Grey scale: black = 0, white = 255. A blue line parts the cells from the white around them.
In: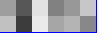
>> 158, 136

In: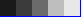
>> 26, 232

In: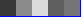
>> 56, 117

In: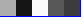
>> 173, 60

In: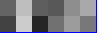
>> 100, 120

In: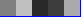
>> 128, 170

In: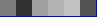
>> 124, 83
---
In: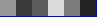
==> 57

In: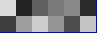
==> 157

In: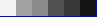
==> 163

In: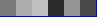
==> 173

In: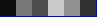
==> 119

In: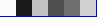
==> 25
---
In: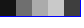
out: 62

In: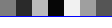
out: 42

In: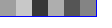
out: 85

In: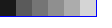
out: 90

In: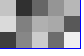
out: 62

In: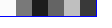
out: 57
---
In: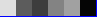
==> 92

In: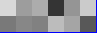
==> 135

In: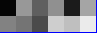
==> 116

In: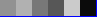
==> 177

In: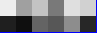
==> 15

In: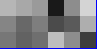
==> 98
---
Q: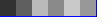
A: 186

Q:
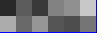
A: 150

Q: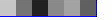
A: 33

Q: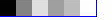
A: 223

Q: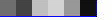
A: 191

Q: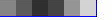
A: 47

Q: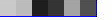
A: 30

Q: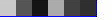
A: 20

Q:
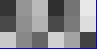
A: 102
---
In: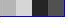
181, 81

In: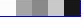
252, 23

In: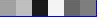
161, 126

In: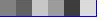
129, 219

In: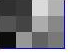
48, 120

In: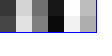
55, 174
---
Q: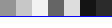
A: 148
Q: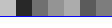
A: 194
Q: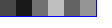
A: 72
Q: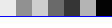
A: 235
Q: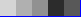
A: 213
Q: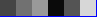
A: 69
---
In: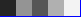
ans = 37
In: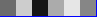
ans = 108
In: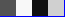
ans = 83
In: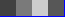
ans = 65
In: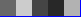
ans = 104
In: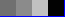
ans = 112
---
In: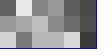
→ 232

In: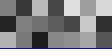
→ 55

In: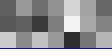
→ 154

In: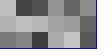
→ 67

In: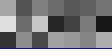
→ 82

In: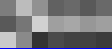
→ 188

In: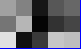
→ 130
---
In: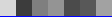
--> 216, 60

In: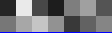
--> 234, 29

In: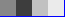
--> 235, 61

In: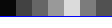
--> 219, 8

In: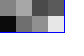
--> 231, 11

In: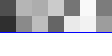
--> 249, 47

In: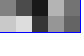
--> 221, 24

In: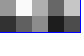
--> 250, 29
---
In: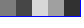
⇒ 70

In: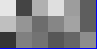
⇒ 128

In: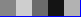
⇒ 206

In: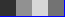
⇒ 145

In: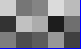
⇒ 77

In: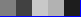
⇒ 65

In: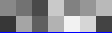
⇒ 165

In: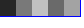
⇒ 121

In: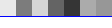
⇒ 124
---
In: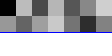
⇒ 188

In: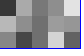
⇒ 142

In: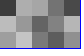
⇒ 152

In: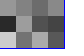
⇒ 157

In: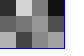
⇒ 118

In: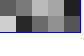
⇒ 122

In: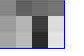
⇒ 180

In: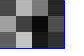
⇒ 65

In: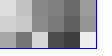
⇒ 201
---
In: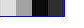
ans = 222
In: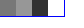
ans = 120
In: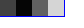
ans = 65
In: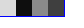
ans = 219
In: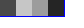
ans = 73
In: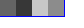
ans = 100
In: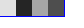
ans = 225
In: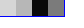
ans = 214
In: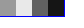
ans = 154
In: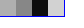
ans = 175
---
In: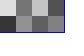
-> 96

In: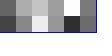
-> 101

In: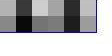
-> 43

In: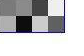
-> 96

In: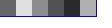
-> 102

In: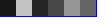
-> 72

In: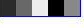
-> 104

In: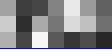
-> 54

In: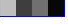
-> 112
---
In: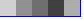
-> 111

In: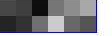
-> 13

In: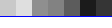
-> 143

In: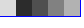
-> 79

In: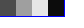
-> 230

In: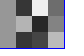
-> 239

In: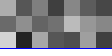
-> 127

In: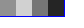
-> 118

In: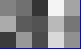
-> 52

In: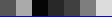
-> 5
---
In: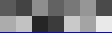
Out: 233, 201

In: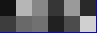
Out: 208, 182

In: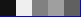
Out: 239, 159

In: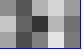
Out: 228, 214

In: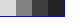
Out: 219, 131

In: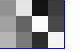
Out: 251, 244

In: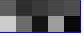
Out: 204, 157

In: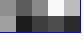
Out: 249, 188

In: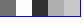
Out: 253, 201
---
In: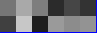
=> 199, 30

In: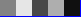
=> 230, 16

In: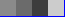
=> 204, 61

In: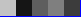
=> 195, 21

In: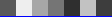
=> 238, 47

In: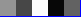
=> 252, 7

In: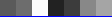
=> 252, 34

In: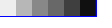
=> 238, 16

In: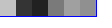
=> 195, 33
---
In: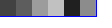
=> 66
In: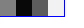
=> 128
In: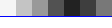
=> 245
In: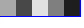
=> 169
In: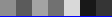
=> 142
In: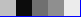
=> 192
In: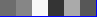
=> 109
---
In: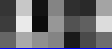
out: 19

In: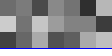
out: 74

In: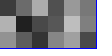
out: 172

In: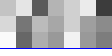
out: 91

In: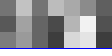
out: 116

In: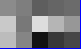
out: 94
